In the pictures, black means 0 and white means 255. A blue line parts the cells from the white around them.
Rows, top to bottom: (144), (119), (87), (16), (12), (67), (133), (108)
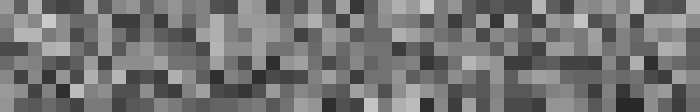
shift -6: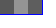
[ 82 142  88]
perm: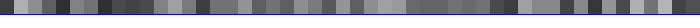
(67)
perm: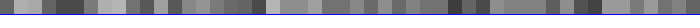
(16)
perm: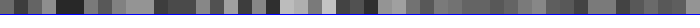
(108)
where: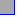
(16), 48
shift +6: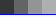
[ 60 106 154 181]
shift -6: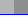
[175 136]

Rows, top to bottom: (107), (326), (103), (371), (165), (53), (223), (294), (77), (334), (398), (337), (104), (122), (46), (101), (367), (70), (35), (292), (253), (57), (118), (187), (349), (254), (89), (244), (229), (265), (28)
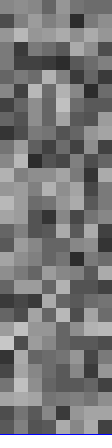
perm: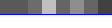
(294)
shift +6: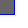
[107]
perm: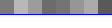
(46)
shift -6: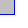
[186]
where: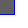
(398), 2

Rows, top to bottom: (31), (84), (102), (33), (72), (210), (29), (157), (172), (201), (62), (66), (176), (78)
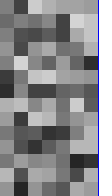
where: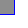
(66), 3
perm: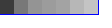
(172)
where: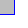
(157), 1

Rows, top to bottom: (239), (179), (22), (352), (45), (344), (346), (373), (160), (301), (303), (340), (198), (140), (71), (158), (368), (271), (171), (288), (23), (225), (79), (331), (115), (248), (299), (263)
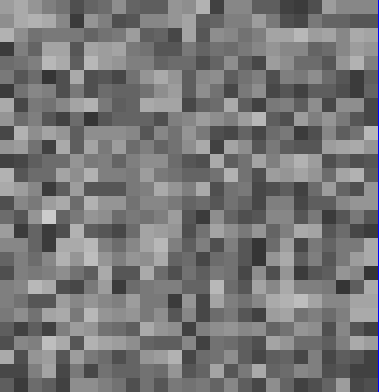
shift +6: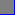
[133]
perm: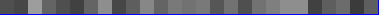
(263)
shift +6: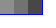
[148 120  77]
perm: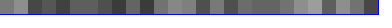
(346)
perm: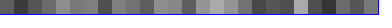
(344)
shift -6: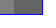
[121  94  94]
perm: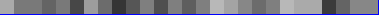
(271)

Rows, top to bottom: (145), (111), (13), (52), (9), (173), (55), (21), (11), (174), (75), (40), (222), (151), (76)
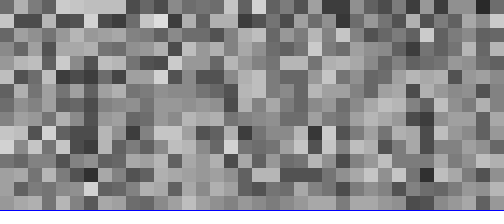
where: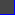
(173), 8
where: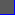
(76), 6
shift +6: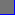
[122]

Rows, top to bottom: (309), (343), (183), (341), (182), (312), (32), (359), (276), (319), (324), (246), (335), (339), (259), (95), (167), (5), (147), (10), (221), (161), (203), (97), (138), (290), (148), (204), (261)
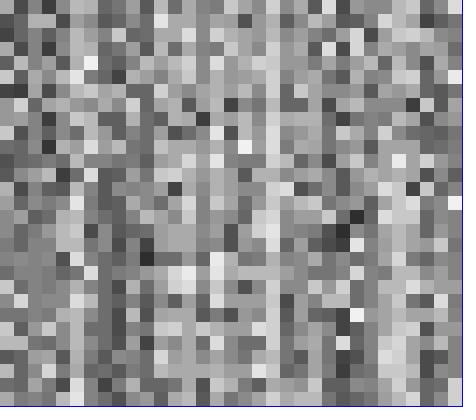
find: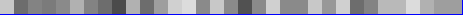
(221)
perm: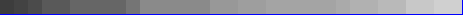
(32)
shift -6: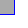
[164]
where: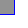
(204), 21
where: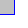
(324), 11
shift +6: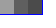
[164 101  81]

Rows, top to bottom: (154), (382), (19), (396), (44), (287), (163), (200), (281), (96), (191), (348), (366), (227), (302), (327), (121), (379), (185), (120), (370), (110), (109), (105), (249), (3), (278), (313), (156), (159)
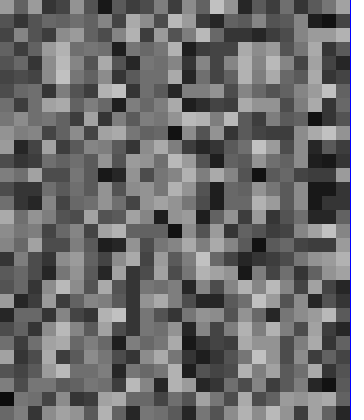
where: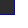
(200), 14
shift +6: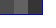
[ 82 104  59]

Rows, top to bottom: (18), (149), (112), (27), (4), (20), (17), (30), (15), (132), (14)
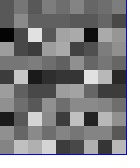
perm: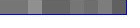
(4)
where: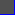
(27), 6
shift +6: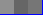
[150 108 124]
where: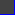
(27), 5
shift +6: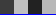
[ 66 198  40 190]
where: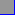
(112), 8
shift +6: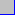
[198]

